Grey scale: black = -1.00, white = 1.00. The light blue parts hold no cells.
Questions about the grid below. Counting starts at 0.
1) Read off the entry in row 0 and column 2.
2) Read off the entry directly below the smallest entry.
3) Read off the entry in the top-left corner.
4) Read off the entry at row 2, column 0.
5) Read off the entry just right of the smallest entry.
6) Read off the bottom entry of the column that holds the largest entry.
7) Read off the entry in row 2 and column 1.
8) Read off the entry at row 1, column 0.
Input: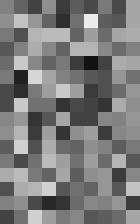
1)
-0.48
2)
-0.32
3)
0.01
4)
-0.05
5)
-0.48
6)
-0.32
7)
-0.37
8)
0.12

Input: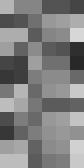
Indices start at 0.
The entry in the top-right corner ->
-0.46
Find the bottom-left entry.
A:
0.48
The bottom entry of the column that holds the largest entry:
0.58
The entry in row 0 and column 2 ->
0.04
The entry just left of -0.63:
-0.35
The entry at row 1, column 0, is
-0.40
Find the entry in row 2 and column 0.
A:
0.36
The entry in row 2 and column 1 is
0.36
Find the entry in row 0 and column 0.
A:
0.42
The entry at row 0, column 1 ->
0.04
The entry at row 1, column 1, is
-0.35
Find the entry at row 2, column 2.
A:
-0.29
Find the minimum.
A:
-0.69
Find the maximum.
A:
0.69
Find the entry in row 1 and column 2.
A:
-0.12
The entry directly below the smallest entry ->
-0.18

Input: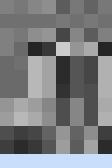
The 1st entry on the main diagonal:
0.00
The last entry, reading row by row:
-0.66
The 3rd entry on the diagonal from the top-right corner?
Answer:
0.05
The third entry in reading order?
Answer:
0.05
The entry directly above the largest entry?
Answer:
-0.45
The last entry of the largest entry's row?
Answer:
-0.71
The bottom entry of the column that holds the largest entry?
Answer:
0.23
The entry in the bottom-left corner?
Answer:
-0.51
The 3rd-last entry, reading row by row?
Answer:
-0.28
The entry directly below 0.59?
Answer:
-0.66
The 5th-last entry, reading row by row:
-0.33
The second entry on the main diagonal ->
-0.12
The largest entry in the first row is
0.11
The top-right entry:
-0.06
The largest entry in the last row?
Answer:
0.28

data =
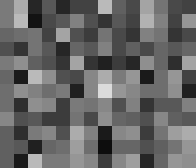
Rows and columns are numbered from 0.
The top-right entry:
-0.48
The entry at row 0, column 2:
-0.70
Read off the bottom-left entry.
-0.25
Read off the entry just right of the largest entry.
0.18
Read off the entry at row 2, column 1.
-0.14
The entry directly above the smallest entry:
-0.80
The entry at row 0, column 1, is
0.35
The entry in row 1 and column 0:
-0.04
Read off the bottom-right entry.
0.12
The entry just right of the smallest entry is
-0.20
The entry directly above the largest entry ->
0.35
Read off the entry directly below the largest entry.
0.06
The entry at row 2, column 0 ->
-0.20
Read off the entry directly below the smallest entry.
-0.53
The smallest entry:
-0.90
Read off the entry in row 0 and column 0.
-0.04
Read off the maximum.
0.72
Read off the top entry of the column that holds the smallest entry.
0.46
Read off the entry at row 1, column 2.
-0.85

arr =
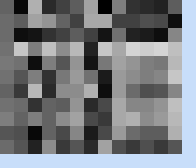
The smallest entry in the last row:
-0.73
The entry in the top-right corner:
-0.27
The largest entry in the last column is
0.55
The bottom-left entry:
-0.16
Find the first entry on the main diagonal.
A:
-0.22
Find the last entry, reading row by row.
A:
-0.33
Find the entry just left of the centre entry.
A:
0.21
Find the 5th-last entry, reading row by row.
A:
-0.38
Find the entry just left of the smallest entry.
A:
0.27
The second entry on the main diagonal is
-0.27
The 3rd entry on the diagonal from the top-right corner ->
-0.79
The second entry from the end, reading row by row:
-0.55
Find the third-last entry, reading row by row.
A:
-0.38
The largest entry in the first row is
0.38
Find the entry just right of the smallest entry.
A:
-0.01
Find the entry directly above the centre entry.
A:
-0.84
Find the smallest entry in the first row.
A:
-1.00
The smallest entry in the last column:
-0.89
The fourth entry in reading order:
-0.67
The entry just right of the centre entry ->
-0.79

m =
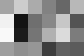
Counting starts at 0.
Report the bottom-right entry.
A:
-0.29
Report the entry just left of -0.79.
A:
0.95
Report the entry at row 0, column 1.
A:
0.61
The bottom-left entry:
0.24
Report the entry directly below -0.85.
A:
-0.79
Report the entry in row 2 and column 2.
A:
-0.08
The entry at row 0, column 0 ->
0.29

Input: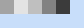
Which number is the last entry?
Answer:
-0.54
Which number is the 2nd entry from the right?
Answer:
0.02
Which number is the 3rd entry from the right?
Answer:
0.50
